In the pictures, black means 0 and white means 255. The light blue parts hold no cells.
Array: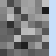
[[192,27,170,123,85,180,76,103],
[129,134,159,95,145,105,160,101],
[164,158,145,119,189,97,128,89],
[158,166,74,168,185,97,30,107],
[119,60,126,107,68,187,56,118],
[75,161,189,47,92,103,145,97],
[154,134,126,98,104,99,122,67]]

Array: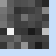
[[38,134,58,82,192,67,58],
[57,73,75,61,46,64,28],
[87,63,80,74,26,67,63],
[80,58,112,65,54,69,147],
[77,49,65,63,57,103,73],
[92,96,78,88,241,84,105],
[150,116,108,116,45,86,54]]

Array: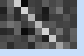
[[59,70,58,57,96,93,69],
[57,54,83,69,63,58,107],
[84,115,62,66,112,69,162],
[72,80,62,89,75,201,85],
[92,25,30,85,210,32,109],
[59,60,48,182,114,74,100],
[64,78,178,83,34,108,42],
[8,210,72,61,11,60,71],
[205,43,43,100,100,71,69],
[106,94,77,115,48,80,45],
[70,32,49,88,40,72,82]]

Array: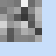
[[145,189,184,165,64,167],
[108,138,100,87,158,125],
[243,67,55,208,173,130],
[117,162,88,169,134,129],
[128,143,129,151,89,87],
[132,116,164,211,169,136]]

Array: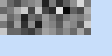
[[123,173,155,205,99],
[217,73,126,86,164],
[144,98,140,135,106],
[95,7,121,154,139],
[46,227,78,90,112],
[123,41,118,131,146],
[33,71,153,146,161],
[151,198,91,28,106],
[134,70,109,141,60],
[119,202,31,48,75],
[76,169,136,157,103],
[103,124,106,79,102],
[161,104,176,120,198]]

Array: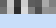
[[128,144],
[168,147],
[89,77],
[93,129],
[206,218],
[58,43],
[200,193],
[99,114]]

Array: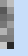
[[189,152,121,157,132,126,40],
[150,88,106,119,179,124,199]]

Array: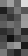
[[220,85,153,157,39,86,25,89],
[103,119,81,98,104,64,154,35],
[160,75,53,114,63,17,134,65],
[127,30,77,94,45,68,86,122]]

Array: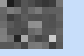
[[115,96,99,90,100,93,88],
[61,96,80,81,86,203,61],
[53,93,85,83,86,80,109],
[62,122,81,145,116,70,123],
[76,108,83,143,105,90,120],
[85,86,93,84,71,170,70],
[58,115,75,78,80,36,97],
[28,125,61,90,81,111,87],
[152,103,99,109,125,128,87]]
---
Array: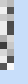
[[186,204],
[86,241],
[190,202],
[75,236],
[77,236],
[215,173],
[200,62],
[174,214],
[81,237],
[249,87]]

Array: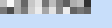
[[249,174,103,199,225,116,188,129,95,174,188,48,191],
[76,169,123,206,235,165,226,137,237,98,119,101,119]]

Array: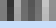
[[49,170,108,86,112,196,144,124],
[56,164,109,89,114,188,143,123],
[59,161,110,90,116,185,142,123]]

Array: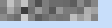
[[194,151,195,121,80,125,108,108,105,93,137,105,133,133],
[170,136,60,113,154,126,88,151,123,123,111,175,162,118],
[123,108,204,131,93,110,125,116,119,190,158,180,132,140]]

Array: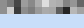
[[121,70,156,137,173,222,179,173,131,149,102,142],
[207,59,140,125,153,170,167,93,36,183,162,143]]

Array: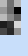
[[112,181,184],
[107,1,151],
[137,96,186],
[49,215,29],
[38,144,71]]
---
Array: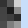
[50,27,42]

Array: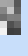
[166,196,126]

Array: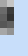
[167,60]

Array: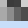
[186,140,98]

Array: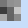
[118,102,138]

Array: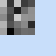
[194,84,203,137,107]
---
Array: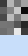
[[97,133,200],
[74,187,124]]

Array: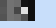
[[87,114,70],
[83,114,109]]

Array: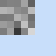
[[180,173,141],
[121,123,177]]

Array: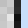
[[205,191,44],
[197,230,15]]

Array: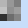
[[195,144,158],
[49,109,132]]

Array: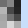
[[181,73,37],
[165,112,72]]

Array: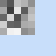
[[167,61,229],
[101,214,78]]
